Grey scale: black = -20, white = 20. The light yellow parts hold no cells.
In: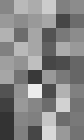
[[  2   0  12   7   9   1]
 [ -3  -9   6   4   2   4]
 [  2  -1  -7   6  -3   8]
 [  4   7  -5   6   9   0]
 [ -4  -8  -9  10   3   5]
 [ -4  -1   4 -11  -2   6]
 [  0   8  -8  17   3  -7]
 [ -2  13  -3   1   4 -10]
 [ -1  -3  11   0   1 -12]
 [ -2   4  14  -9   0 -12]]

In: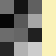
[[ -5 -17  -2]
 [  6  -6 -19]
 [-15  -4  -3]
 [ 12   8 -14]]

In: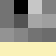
[[  0  11 -20  -2]
 [  5   6  -7  -2]
 [ -3  -2   1   3]]

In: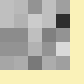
[[  5  10   3   9  10]
 [-13  10  12   8  10]
 [  3   0  10   2   2]
 [ 14   3   8   3   3]
 [  5   7  -1   7   6]]

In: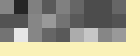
[[ -4  -8  -8  -4   0  -6   0 -14   1]
 [ -7  -8  -8  -6  -2   4   1  -7  -7]
 [  4   1  11   7  -6  -4   1  16  -2]]

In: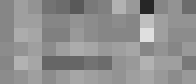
[[ -3   3   1 -14   4   8   0  -1  -6  -3  -2   3   5   1]
 [  3   3   5  10   1   2   1   2   3   1   1   5   5   1]
 [  2   2   5  15   1   1   1   2   4   0   0   6   7   1]
 [  4   1   3   1   6   5   4   6   7   5   2   5   3   2]
 [ -1   5   5   8   4   3  -3  -2  -4  -4  -4   6   8   1]
 [  4   2   4   6   5   3   4   5   6   4   2   5   3   2]]

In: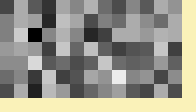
[[  3   7  -6   1  -8  -3   8   1   6 -12  -6   7  -9]
 [  7  -3   2   7  -3   0  -8   6  10 -14   5   7   0]
 [  7   8   4   7   7 -10 -14   1   8   1 -20  12   0]
 [-10  11  -6  -7 -10  -5  10  -4  11 -10   4   6   4]
 [ -5   4  -4  -5  -3  11  -5  -8  -3  -6  14   2   2]
 [  2  -9   3   1  17   3   6  -7 -10  11 -11   1  -3]
 [ -8   7  -9  -6   5   1  -4  -9   4   9 -15   7  -8]]

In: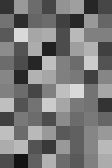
[[ -9 -14   5   3  -9  -3   4 -12]
 [ -4   4 -14 -10  -3  -4 -13  -2]
 [  0   0   9  -8   7   6  14  -6]
 [-10   8   5  -8 -15   7  -7   2]
 [ -7  12  -3   0  10 -14  -8  -3]
 [  1 -10  -1   0   6   8 -14   1]
 [  6  -2  14  10   0  -9  -3   0]
 [-12  -2  -1   6  12  -2  -7  10]
 [ -4  -1  -3   2  -8  -3  -1 -10]
 [  4   1  -5  -6   4   9  -3  10]
 [  9   1  -5   4 -11  -7   9   7]
 [  7   0  -6  -3   8  -5 -17  -8]]
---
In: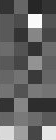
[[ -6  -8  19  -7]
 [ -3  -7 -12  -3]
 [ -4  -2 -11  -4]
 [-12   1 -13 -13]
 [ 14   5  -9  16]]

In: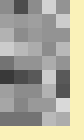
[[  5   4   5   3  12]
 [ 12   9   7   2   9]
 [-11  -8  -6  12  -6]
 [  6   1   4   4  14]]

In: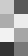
[[  7  17]
 [-12  -1]]

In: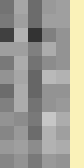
[[-1  5 -3  5  5]
 [ 5  5  0  7  3]
 [ 3  6 -4  9  8]
 [ 0  7 -2  3  4]
 [ 1  4 -3  8  5]
 [ 1  3 -1  4  3]]

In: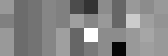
[[  0  -3  -2   1   0   5   1   4  -4  12   5   3]
 [  4  -3  -2   1   5  -4  -1   2 -19   4   5   4]]

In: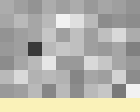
[[  6   9   6   9  18  15   9   2   3   2]
 [  4   5 -11   9  11  10   5   4   6   0]
 [  9  14   8   9   8   1   6   5  13   2]]
